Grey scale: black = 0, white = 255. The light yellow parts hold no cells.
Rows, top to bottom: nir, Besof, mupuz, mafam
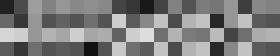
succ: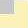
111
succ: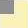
136
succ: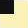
83
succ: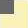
55
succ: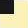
68
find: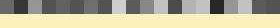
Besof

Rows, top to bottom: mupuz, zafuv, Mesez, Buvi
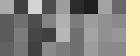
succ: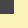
64
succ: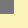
64
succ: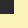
30
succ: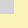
77
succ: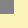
177

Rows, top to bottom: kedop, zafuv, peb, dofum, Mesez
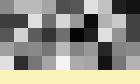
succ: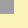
132
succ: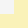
171
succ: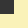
112
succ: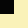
32
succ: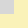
152
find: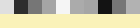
Mesez
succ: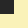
132

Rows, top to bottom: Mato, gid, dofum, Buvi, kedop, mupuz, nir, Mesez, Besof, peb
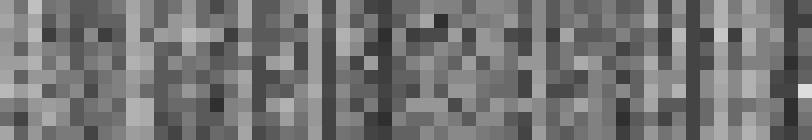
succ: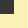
129
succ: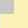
62
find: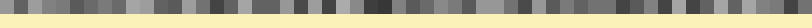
Buvi
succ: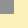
137
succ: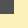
90

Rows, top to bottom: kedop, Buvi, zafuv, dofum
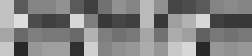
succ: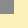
132
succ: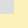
76

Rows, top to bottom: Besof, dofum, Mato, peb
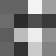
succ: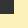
202
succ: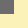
43

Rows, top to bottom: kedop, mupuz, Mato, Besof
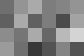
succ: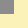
117
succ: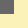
185
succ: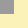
111
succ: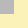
212
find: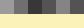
Besof
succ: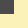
163

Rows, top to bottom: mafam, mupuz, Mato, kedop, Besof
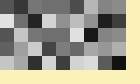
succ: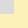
91
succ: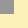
175
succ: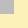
145

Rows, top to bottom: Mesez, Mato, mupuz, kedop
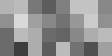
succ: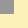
203
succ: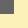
136
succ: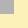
187

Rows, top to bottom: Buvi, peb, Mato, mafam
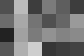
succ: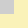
54
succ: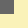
154
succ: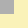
206
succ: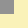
131

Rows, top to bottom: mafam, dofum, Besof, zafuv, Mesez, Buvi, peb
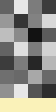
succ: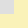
124
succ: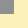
231

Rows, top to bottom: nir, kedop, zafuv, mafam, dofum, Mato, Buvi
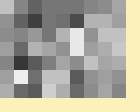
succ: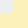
111
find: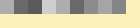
Buvi
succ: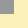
118
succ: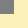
165

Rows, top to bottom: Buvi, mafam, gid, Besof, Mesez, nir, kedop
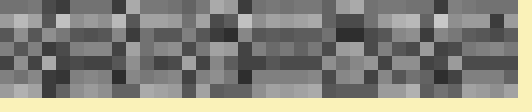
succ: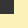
128
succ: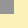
67
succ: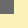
120
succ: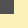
87

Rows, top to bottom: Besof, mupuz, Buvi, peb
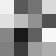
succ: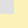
188
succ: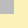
146

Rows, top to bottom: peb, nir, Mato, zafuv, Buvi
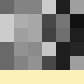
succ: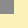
198
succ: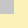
30

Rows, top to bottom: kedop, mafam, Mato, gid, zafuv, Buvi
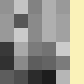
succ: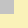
130
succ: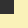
138

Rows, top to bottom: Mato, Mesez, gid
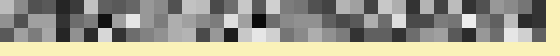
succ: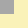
37
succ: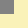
145
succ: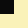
109
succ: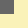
152
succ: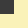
194
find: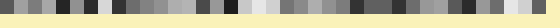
gid
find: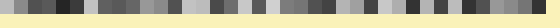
Mato

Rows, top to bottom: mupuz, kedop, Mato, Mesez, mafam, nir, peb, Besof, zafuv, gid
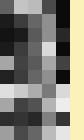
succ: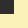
52
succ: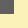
195

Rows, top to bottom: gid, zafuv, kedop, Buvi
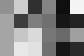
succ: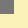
105
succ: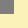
112
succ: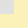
112
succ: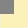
15
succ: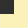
132

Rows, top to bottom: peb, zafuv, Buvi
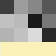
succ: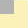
193
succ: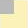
25

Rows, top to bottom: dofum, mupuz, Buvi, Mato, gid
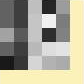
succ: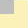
38
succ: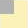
171

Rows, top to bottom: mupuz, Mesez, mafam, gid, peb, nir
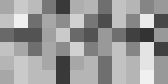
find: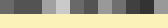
mafam
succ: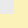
71
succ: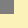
153
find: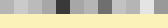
peb
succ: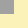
202
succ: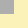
181

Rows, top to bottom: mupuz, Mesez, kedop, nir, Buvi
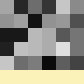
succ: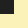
191
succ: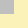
185

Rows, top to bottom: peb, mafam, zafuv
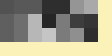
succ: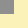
46
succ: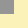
169

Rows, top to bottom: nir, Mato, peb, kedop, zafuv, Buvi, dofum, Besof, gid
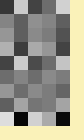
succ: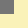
124
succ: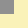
132

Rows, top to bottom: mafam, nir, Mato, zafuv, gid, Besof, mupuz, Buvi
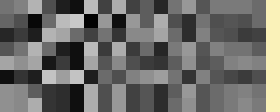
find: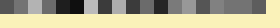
zafuv
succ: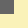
79
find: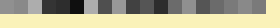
Buvi
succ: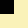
152
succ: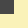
59
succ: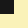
59

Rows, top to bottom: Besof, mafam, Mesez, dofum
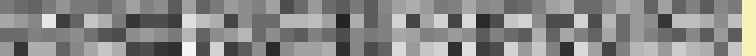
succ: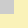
182
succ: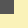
77
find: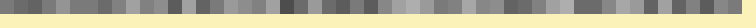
Besof
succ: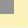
122
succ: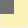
85

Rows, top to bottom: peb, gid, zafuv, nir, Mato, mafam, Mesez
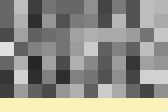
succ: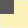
155
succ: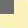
116

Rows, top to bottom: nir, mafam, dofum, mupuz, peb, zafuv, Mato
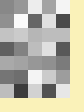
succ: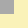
163
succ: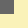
224
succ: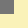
110
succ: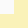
102
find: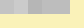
dofum
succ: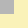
189
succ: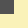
231

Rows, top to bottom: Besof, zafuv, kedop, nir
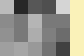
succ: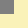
108
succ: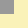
115
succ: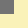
65

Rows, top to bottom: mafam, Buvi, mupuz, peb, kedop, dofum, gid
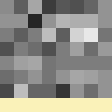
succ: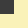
87
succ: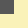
80
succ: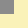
94
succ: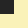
147
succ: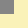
160

